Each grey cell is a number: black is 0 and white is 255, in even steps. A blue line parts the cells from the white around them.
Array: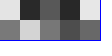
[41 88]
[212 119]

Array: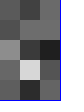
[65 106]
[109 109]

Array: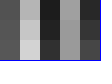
[181 28]
[198 34]

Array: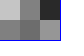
[129 41]
[109 150]

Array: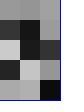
[149 161]
[21 155]

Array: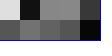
[17 135]
[114 98]

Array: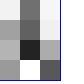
[112 246]
[97 240]

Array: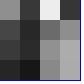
[56 237]
[40 107]

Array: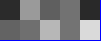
[154 95]
[111 183]
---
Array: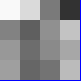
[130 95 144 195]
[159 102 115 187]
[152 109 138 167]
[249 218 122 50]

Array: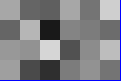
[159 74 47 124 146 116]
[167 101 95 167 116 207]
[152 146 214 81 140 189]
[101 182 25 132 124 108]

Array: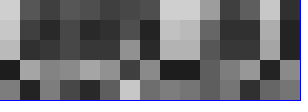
[125 35 125 71 41 94 199 110 125 117 94 117 48 102 117]
[186 48 55 71 55 55 145 41 179 179 86 55 55 165 35]
[199 63 41 71 41 48 78 35 193 186 102 48 48 173 35]
[207 86 63 86 78 63 71 78 207 207 157 63 94 199 48]
[29 165 131 138 165 145 63 138 29 29 94 125 151 35 138]

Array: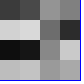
[14 21 136 202]
[59 73 148 128]
[189 195 154 169]
[210 217 109 44]

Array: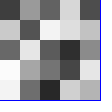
[202 83 243 222 194]
[243 110 40 208 180]
[62 154 98 215 77]
[251 166 116 70 230]
[104 230 91 47 139]

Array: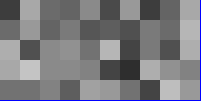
[174 80 138 145 114 182 68 122 80 174]
[114 114 130 94 161 153 114 68 190 153]
[107 153 100 122 86 94 80 122 107 182]
[61 168 107 100 138 74 153 61 100 168]
[168 196 138 138 130 68 46 174 145 130]

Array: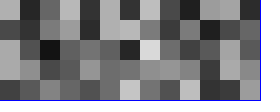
[176 38 102 184 51 176 51 190 73 31 156 164 44]
[73 51 123 156 44 176 184 123 59 123 31 73 102]
[170 81 19 96 115 96 38 217 109 65 89 164 89]
[65 89 131 102 81 109 197 115 81 190 51 59 156]
[170 143 73 89 149 109 115 143 149 131 59 170 137]

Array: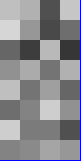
[102 61 185 54]
[191 116 159 102]
[206 123 123 80]
[110 131 206 145]
[131 138 165 151]
[214 151 73 110]
[145 171 116 177]
[191 177 80 198]
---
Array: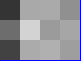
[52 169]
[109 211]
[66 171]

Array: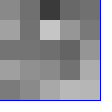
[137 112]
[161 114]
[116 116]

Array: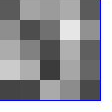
[90 164]
[142 77]
[172 129]

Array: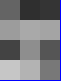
[100 47]
[156 169]
[67 142]

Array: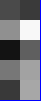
[74 58]
[144 248]
[19 95]

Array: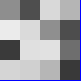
[142 78]
[235 218]
[58 224]
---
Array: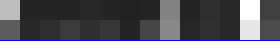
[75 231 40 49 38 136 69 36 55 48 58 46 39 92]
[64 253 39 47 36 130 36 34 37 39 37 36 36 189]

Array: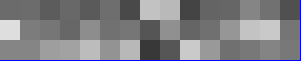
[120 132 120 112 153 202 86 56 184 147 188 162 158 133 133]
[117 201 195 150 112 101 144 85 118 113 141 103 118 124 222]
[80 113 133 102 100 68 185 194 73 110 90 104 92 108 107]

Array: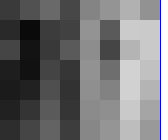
[153 189 149 135 61 99 69 45]
[165 201 143 139 53 90 52 33]
[180 209 130 143 50 79 33 27]
[193 210 110 146 54 68 17 30]
[201 180 69 141 90 57 19 69]
[202 203 90 147 65 60 10 41]
[146 177 148 132 71 105 81 58]

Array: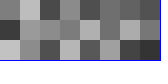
[52 68 160 88 182 80 140 194]
[119 172 112 176 124 140 154 60]
[82 98 111 79 139 74 189 126]

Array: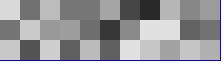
[176 197 163 198 224 96 187 96 207 83 200]
[114 99 225 225 137 55 110 157 153 202 116]
[155 135 182 41 70 165 119 118 188 113 217]

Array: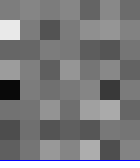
[131 78 173 133 152 117 95]
[117 120 86 95 84 111 77]
[102 170 160 111 147 116 114]
[123 57 133 121 112 124 9]
[99 136 117 149 95 127 156]
[117 85 93 121 124 103 102]
[130 149 143 123 83 124 233]
[108 136 100 134 124 133 125]

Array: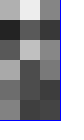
[68 63 130]
[61 76 109]
[121 76 169]
[135 192 88]
[56 89 35]
[133 237 176]

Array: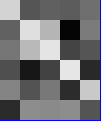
[84 141 138 141 43]
[201 44 120 83 132]
[41 230 66 23 79]
[85 68 228 185 118]
[123 5 181 223 97]
[111 92 96 85 211]

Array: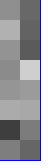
[102 126]
[124 62]
[168 171]
[155 149]
[207 139]
[91 147]
[99 177]
[104 143]
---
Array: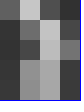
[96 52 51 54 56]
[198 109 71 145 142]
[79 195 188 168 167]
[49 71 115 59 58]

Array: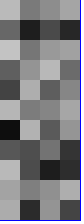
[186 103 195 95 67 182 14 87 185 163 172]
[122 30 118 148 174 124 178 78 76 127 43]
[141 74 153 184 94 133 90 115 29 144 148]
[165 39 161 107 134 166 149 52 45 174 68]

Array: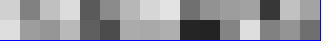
[208 222]
[129 157]
[192 150]
[220 185]
[90 95]
[139 76]
[183 171]
[214 169]
[227 175]
[112 37]
[146 35]
[157 132]
[162 222]
[55 129]
[193 148]
[163 111]

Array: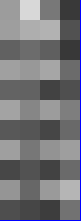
[156 158 97 160 99 163 88 159 71 149 78]
[216 174 108 152 98 134 85 119 82 103 70]
[120 178 95 166 66 156 70 147 66 154 61]
[57 81 56 107 79 126 105 158 106 181 114]

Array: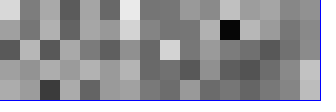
[216 160 89 160 172]
[125 118 183 147 156]
[169 177 88 173 59]
[91 99 169 155 171]
[165 166 123 178 100]
[104 152 95 154 154]
[234 211 144 180 161]
[117 132 104 105 121]
[118 117 211 113 109]
[153 118 119 88 153]
[138 177 154 144 107]
[192 6 124 94 118]
[157 183 112 83 101]
[165 155 88 109 120]
[135 119 113 137 133]
[145 137 139 194 188]

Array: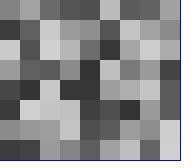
[131 60 202 155 71 59 139 61]
[162 96 81 96 52 207 152 66]
[106 201 208 90 200 196 158 154]
[84 155 182 139 56 193 196 132]
[79 143 108 51 55 63 79 94]
[187 84 56 191 158 78 91 161]
[91 195 166 122 175 52 157 190]
[98 162 204 154 196 154 141 99]
[161 138 171 68 90 90 206 207]
